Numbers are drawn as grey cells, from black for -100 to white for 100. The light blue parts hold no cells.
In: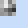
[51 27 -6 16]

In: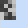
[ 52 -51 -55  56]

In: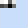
[ 81 -98]

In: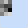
[-15 -49  24]

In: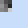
[-49 -17   5]

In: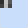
[-30  48]

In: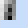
[ -2 -25  23  75]
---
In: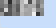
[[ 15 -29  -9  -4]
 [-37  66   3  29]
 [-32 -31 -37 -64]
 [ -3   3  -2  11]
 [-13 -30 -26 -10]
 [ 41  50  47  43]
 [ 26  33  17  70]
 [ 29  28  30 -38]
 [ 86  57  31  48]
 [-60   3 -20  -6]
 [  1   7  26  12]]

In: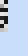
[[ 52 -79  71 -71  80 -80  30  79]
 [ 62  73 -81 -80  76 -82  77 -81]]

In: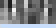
[[ 37  10  25   6 -45 -43]
 [ 38  29  36  30   6  10]
 [ 21 -15 -15 -47 -77 -78]
 [  7  21  58  92  19  57]
 [ 10  -5 -12 -32 -27 -32]
 [-27 -28 -35 -36 -22 -30]
 [ -2   6  -1  19  58  62]
 [-52 -50 -31 -12 -56 -39]
 [-56 -55 -39 -13 -29 -11]
 [-31 -30 -31 -23 -16 -13]
 [ 21  -6  -8 -35 -55 -55]
 [ 34  33  58  71   9  31]
 [-28 -30 -58 -62 -14 -41]
 [-21 -26 -29 -35 -31 -35]]

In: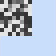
[[ 79 -57  81  -5 -54 -58  67  81 -47]
 [ 79  75 -56 -49 -44  77 -60  78  76]
 [-57  79  81  35 -58  80  27  -3 -58]
 [ 74 -54 -52  80  24 -56  72  61  -4]
 [-58  76 -42  77 -59 -57 -45  71 -24]
 [ 57 -35  82  16  50 -54  -1 -56 -11]
 [-47 -56 -45 -57 -59 -59  69 -13  80]
 [-43  79 -55 -59 -55  80  78  79 -57]]

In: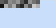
[[-85 -26]
 [ 40 -41]
 [ -1  10]
 [ 34  -1]
 [-42  17]
 [-70 -30]
 [ 13 -66]
 [-35  15]
 [ 58 -10]
 [ 37 -27]]

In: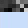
[[-60 -48 -54]
 [-87 -50 -50]
 [-97 -67 -58]
 [-47 -71 -45]
 [-28 -49  29]
 [-80  42 -17]
 [ 62 -70  -9]]
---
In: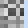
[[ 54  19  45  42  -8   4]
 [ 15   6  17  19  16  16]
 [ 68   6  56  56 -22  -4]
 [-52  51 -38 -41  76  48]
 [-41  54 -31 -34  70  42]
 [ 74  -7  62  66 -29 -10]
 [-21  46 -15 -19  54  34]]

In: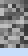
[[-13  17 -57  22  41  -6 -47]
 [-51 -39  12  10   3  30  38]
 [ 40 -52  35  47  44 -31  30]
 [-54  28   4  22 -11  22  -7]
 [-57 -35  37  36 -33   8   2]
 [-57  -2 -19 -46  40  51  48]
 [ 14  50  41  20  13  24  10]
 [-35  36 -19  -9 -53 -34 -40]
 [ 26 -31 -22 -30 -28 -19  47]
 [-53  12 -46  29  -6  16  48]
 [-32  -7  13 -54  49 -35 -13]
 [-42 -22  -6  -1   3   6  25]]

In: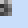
[[  3 -30 -47]
 [-20 -47   6]
 [  4 -34 -62]
 [ 48  -2  51]]

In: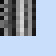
[[-81  17 -23  52   6 -80 -40  15 -87]
 [-81  18 -23  69  20 -79 -40   9 -84]
 [-66  17 -50  60  10 -65 -42 -33 -13]
 [-65  13 -47  67  20 -67 -54 -25 -13]
 [-82  18 -25  59   5 -81 -46  15 -87]
 [-65  17 -48  66  21 -64 -53 -30 -10]
 [-81  10 -22  54  15 -80 -42  15 -93]
 [-64  16 -46  58  12 -62 -42 -33 -12]
 [-80  11 -24  52  14 -78 -43  13 -93]]

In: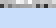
[[ 33  42 -64  25 -43  46  30  29  27  21  28  -6  38 -51]
 [ 75  49  54  58  47  48  97  59  86  93  53  49  43  47]]

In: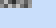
[[ 22 -39  -7  51  -3  48 -31  16]
 [ 14 -23  20   1 -65 -27  47 -13]]
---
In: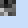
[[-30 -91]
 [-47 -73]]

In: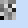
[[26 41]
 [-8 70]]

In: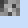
[[-52 -24]
 [-46  32]]

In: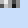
[[ 43  85]
 [-34  54]]

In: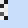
[[ 83 -80]
 [-71  87]]

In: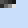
[[-35 -49]
 [-66 -17]]

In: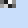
[[-13 -78]
 [ 30  69]]
